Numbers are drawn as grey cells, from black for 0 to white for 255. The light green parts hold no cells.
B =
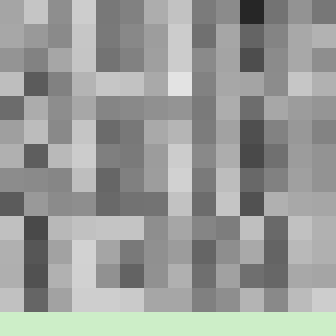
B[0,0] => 165
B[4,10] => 109
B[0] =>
[165, 197, 142, 205, 120, 129, 173, 194, 123, 139, 38, 115, 147, 119]
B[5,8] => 124
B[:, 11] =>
[115, 132, 139, 140, 167, 130, 112, 129, 176, 105, 100, 103, 137]
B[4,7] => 148
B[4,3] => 167
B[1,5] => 136
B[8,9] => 197
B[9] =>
[192, 73, 184, 193, 196, 196, 142, 166, 133, 125, 191, 105, 193, 177]
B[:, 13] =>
[119, 178, 142, 177, 149, 131, 147, 147, 166, 177, 176, 165, 205]
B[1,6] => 157
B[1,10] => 100
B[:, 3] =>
[205, 198, 197, 180, 167, 197, 204, 190, 142, 193, 210, 209, 206]
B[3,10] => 164
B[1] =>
[167, 153, 138, 198, 121, 136, 157, 204, 112, 166, 100, 132, 168, 178]
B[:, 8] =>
[123, 112, 138, 130, 122, 124, 137, 122, 108, 133, 101, 111, 128]
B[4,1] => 172
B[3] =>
[190, 91, 129, 180, 198, 194, 169, 227, 130, 167, 164, 140, 198, 177]
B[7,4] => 102
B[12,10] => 180
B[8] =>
[91, 153, 139, 142, 105, 114, 115, 194, 108, 197, 81, 176, 168, 166]
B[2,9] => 164
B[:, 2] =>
[142, 138, 166, 129, 141, 137, 185, 134, 139, 184, 162, 177, 162]
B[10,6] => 144
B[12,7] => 166
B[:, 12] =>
[147, 168, 168, 198, 156, 152, 156, 160, 168, 193, 185, 168, 187]
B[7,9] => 189
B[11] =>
[175, 81, 177, 209, 145, 99, 145, 176, 111, 161, 111, 103, 168, 165]

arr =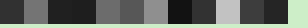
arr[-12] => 49
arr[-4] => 50
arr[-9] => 30
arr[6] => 143

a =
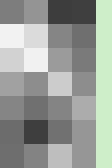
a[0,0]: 125
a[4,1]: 112
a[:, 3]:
[63, 111, 122, 141, 172, 150, 150]
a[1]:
[242, 219, 133, 111]
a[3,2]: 204
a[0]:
[125, 148, 61, 63]

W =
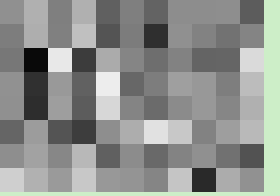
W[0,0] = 144
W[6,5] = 140
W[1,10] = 132
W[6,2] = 135
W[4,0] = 144
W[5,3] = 61
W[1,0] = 125
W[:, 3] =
[176, 192, 60, 97, 92, 61, 184, 200]
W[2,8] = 100
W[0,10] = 92
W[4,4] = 215
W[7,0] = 207
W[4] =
[144, 45, 158, 92, 215, 132, 107, 139, 152, 134, 176]
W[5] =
[101, 156, 84, 61, 142, 173, 225, 200, 130, 158, 185]
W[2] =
[119, 9, 232, 60, 171, 133, 110, 130, 100, 101, 218]
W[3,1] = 48
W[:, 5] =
[127, 124, 133, 103, 132, 173, 140, 148]
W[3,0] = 145
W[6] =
[142, 162, 135, 184, 96, 140, 105, 131, 144, 113, 82]
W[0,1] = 176

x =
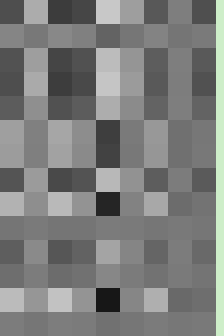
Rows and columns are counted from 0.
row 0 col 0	78
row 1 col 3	128
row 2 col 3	81
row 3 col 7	125
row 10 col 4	164
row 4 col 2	81
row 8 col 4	37
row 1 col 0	133
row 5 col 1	128
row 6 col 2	162
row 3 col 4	197
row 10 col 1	138
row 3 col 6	89
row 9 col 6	118
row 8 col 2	185
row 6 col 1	127
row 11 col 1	124
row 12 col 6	175
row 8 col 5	130
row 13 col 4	113
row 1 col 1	120
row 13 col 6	123
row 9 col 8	118
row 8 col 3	147
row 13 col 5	118
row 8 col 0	178
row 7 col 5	146
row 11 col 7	122
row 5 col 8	119
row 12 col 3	148
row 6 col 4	66
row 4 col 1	143
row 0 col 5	158

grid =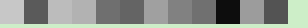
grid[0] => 199
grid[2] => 188
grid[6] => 160

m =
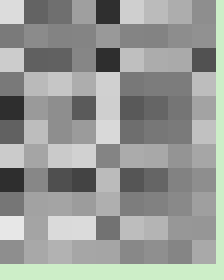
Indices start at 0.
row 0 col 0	220
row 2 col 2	97
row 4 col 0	46
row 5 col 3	155
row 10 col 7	133
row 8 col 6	129
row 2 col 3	134
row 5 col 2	142
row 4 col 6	101
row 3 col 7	124
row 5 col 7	122
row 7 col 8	142
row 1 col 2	131
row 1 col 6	131
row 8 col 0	118
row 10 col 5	136
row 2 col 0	204
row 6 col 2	202
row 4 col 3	90
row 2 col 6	172
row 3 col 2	198
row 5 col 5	110
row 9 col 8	150
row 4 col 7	117
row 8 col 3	156
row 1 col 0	122
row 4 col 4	207
